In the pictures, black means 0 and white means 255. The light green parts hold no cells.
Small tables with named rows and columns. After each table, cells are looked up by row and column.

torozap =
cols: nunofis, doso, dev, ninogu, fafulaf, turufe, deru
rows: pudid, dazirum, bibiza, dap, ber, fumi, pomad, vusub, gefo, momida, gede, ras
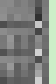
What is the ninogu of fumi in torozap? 123
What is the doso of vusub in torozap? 106
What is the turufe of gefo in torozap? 77
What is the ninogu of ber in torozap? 129
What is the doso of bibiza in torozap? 121
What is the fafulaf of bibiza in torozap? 133
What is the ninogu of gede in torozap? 113
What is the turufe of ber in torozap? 70
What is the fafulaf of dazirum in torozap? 124
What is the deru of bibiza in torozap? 128
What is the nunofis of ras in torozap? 78
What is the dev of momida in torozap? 94
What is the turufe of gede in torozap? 165
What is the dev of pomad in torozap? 103
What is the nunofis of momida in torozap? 117
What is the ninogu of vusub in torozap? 99
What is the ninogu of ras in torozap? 96
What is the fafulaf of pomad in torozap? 102
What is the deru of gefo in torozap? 122
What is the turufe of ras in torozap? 207

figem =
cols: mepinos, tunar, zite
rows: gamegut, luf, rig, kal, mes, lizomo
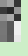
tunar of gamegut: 164
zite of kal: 239
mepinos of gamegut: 145
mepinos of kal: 118
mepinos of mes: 119
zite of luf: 150
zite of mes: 239
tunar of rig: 170
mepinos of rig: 148
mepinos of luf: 58
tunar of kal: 89
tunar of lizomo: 90
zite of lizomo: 231
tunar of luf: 39
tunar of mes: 88
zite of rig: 50

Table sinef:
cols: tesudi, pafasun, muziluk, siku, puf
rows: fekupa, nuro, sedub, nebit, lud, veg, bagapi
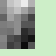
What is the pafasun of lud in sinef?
113
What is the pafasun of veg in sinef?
81
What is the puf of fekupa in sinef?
178
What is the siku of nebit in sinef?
86
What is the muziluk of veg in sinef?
67
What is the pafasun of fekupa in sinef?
195

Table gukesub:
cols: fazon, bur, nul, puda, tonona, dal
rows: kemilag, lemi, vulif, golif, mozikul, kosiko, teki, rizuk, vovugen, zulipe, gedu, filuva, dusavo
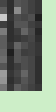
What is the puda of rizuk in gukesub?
62
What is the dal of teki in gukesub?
54
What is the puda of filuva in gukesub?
85
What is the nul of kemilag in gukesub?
85
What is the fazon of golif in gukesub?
62
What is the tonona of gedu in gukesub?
70
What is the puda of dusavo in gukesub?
78
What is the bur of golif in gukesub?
47
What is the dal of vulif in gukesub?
31
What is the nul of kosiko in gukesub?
54
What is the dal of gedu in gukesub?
47
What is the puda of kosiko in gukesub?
62
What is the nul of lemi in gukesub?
140

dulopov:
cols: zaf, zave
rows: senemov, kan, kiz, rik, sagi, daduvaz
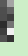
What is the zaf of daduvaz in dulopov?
81
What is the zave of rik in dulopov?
116
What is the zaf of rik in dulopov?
45
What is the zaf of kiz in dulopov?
77
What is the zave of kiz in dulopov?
62
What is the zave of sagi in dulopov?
240
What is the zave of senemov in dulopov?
164
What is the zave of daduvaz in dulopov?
49
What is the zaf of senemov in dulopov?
90
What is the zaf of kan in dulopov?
78
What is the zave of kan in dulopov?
98
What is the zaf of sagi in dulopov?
62

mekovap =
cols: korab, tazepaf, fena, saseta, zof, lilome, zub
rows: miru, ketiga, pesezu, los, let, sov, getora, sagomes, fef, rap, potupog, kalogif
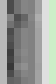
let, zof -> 129
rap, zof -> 129
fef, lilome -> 162
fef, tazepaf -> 68
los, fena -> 93
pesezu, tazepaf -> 131
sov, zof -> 129
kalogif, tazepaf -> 98
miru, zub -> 223
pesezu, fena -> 79

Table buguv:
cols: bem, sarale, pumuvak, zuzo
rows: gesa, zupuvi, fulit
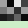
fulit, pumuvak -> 100
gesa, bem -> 161
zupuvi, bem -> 119
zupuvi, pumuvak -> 47
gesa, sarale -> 7
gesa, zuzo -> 65
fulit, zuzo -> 11
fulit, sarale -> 44
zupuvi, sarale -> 156
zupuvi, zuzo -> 158
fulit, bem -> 26
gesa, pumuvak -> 229

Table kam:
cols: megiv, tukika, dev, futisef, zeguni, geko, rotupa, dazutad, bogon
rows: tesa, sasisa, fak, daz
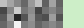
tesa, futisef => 103
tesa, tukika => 164
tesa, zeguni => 153
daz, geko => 101
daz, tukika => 135
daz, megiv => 103

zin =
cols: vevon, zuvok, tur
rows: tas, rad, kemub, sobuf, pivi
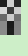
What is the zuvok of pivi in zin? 29
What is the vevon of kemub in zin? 105
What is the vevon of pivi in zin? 138
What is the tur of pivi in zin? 129
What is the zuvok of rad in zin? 59
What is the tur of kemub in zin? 113
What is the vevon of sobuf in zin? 137
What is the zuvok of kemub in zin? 203
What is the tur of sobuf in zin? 128
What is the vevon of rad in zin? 216
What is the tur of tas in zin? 41
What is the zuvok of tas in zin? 208
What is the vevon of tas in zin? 30
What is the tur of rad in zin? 206
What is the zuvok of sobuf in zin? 26

